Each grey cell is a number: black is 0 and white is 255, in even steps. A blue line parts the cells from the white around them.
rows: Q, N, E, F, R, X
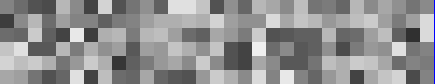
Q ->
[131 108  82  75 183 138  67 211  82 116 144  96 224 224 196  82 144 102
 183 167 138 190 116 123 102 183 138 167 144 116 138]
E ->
[108 102 203  96  67 232  61 175 183 123 183 190 159 108  96 167 152 123
 203  82  88  96  96 183 102 108 159 190  96  48 218]

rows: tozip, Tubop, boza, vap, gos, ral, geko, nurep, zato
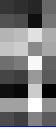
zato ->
[ 76  62 131  90]
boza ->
[180 188 225 173]
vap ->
[196 204 138 167]

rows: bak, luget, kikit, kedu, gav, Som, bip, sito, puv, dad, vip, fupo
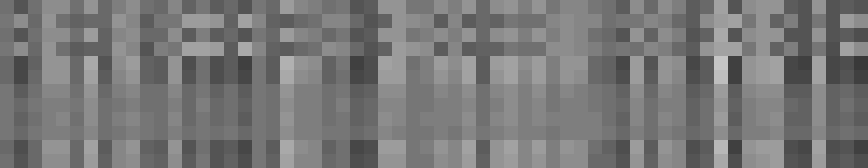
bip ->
[118  92 112 134 134 112 148 105 126 134 112 112 134 105 118  98 112  92
 118 112 148 126 126 112 118  92  98 141 141 118 118 134 126 141 112 134
 141 126 141 118 134 126 118 112  98 141 105 134 126  92 105 156  92 134
 141 141  92  92 141  98 105  92]
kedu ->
[118 141 105 148 112  92  98  98 148 134  84 126 118 162 162 156  92 169
 134  98  92 105 112 141 134 105  84  98 156 148 141  92 134  92  98  98
 118 112 112 141 141 134 126 112 118 112 134 126 105  92 148 162 162 118
 148  98 126  84 118  78 162 141]
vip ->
[105  78 105 148 148 105 162  92 134 148  98  92 148  84 112  84  92  71
 118  92 169 141 134  98 112  71  78 156 156 118 126 148 134 162  92 148
 162 134 156 126 148 141 112  98  78 156  92 148 134  78  92 184  64 148
 156 156  78  71 162  78  84  64]

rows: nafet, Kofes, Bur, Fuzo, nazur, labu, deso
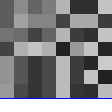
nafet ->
[ 93 140 100 124 181  47  47 195]
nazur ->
[147  86  53  73 187  60  39 203]

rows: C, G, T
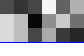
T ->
[218 189  70 170  58  38]
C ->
[ 76  51  70 245  98 176]
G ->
[218 189   8 143 202 112]

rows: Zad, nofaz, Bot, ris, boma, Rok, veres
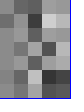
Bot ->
[139 152  95 158 152]
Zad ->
[139 102  95 158 152]
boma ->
[139 152  95 158 171]

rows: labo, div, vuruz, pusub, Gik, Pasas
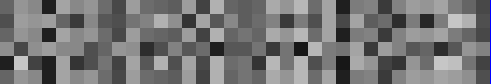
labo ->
[101 149 136  31 164 136 149 108  72 157 108 101  93 157  66 177 101  93
 101 170 149 183 108 164  31 124 130  58 130 157 149 164 124 101  72]
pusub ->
[143  72 143 157 136 136  79 101 149 143  45  79 130  87 108  31  87  87
 116  58 116  23 183 124 116 164  58 157 130  87 101  45  87 149 130]
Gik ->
[ 31 198  66  31 164  52  79 116  66 164  87 177  79 164  72 177 108 116
  52 183 116 183  79 124  23 170 149  66  52 149 108 198 191 116  66]

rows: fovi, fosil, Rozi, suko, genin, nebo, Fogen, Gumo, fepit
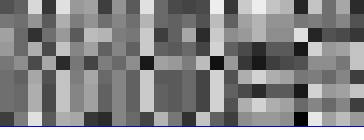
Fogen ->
[111 105 174  74 195 133 161  97 133  97 202  97  90 105  68 210  97  74
  43  90  90  24 210 153 161 195]
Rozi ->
[161 105  49 111 153  90 188 180 125 119 202  62  97 167  43 202 141 153
 180 141 141 224  37  82  74  55]
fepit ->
[ 62 125 224  90 174 167  55  43 133 105  68 180 119  49 195  97  62 141
 153 153 141   3 231 161 188 153]

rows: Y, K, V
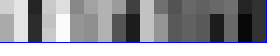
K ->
[170 228  44 194 251 149 143 178  83  28 194 149  89  97  89  28 104   8
  50]
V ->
[170 228  44 201 251 149 143 178  83  28 194 149  89  97  89  28 104   8
  50]
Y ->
[208 228  36 201 222 135 162 178 155  64 194 112  83 104  97 104 112  36
  50]

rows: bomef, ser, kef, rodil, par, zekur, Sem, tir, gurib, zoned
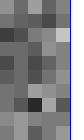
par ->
[ 74 107  74  99 130]
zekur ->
[ 93 107  80 115 145]
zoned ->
[123 152  93 123 152]
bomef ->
[145 107 158  99 130]
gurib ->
[137 152 130 123 123]

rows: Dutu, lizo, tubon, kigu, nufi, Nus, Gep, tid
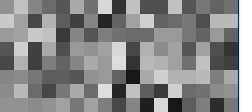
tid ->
[146 146 139 146 161 119 161 126  71 133  31 215  23  93 126  44 119]
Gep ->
[139 185 107  71 119 169 107 221  37 193  93  58 207 107 113 139 146]

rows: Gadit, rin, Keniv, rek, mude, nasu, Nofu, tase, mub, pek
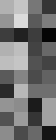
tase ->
[148 140  27 162]
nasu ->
[ 90 133  75  98]
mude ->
[190 197  82  67]
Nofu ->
[ 41 184 111 111]

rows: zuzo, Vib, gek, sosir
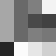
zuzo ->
[167 105 127 243]
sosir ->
[ 37 251 230 208]

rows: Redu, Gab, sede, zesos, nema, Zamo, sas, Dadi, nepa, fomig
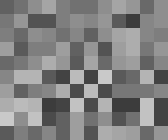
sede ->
[126 105 142 134 113 134  97 142 165 173 134 126]
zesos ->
[158  90 126 126 158  97 150  83 158 173 119 150]
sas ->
[158  97 126 134 173  75 187  75 119 119 119 134]

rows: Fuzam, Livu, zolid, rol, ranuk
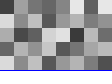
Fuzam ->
[ 65 160 117 102 133 231  96 231]
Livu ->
[218 139 192  88 152 180 125 146]

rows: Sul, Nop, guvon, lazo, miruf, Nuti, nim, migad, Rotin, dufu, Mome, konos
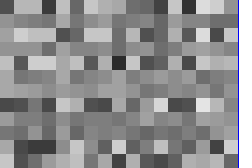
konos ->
[198  80 110 155 176 191 118 168  66 176  88  73  96 176 168 183 103]
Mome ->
[168  73  59  59 141 198 141  96 206  96 126 191 118  96 155  66 206]
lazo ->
[147 147 147 110 161 133 133 141 110 141 147 110 126 155 161 147 133]
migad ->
[ 73  80 118  73 198 176  80  73 168 103 155 214  73  80 228 183 133]
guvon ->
[161 206 191 191  80 103 198 198 110 183  80 103 176  88 220  73 198]
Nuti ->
[168 118 126 133 168 118 133 141 161 126 141 155 141 155 110 126 133]
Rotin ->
[155 126 126 110 141 118 126 126 118 133 161 133 141 118 161 155 147]

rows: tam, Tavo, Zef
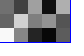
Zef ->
[249 134  36   8  92]
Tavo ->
[100 210 127 147  84]
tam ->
[112  65 160  15 175]

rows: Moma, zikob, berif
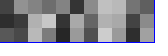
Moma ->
[ 67 146 131 109 131  52 139 192 185 116  95]
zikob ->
[ 46  59 177 199  52 169 101 177 169  67 139]
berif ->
[ 88  73 185 124  38 154  80 205 154  46 161]

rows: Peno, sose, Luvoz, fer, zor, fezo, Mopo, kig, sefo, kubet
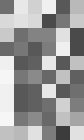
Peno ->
[111 232 209 240  88 185]
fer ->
[104 119  88 125 240  74]
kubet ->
[193 185 225 125  60 225]

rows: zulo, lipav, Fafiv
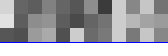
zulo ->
[212 101  93 129 101  86 141  59 205 135 198 115]
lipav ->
[225  93 141 147  93  74 101 115 205 183 163 155]
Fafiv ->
[ 86  80 155 170  80 205 107 121 205 121 198 135]

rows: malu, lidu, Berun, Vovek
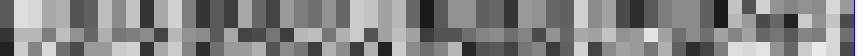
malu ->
[ 89 221 215 168 175  83  97 190 139 196  53 168 209 125  53  89  60 168
 103  67 154 125 111 146 103 203 196 162 183 103  26  89 146 146  97 103
  53 154 146 103  97 209 139 162  75  46  89 125 139 139  97  26 196  83
 209 146 132 146 139 215 154]
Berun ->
[ 53 183 183 125 190 146 103 175 118 125 139  67 183 146 139  89 168  67
  75 118  60 183 190 118 175 203  83 162 190 162  60  83  83 111 132 139
 111 132  75 146 103 168 162 196 146 154 227 162 111 139 111 162 132 162
 103 118  89 132 125 215 111]
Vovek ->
[ 34 203 132 215 111  75 154 154 203 209  53 168 203 132  46 111 154 154
 175  83 139 118  60 175 139  60 175  34 203 139 111 132 183  40  83  89
  67 118 132  60  97 209  67 139 162 154 118 175  97  46  67 125 221 215
 227 146 103 203 233 215  75]

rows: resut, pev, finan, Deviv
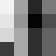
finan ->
[215 168  46  98]
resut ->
[242 162  38 121]
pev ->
[229 149   4  77]

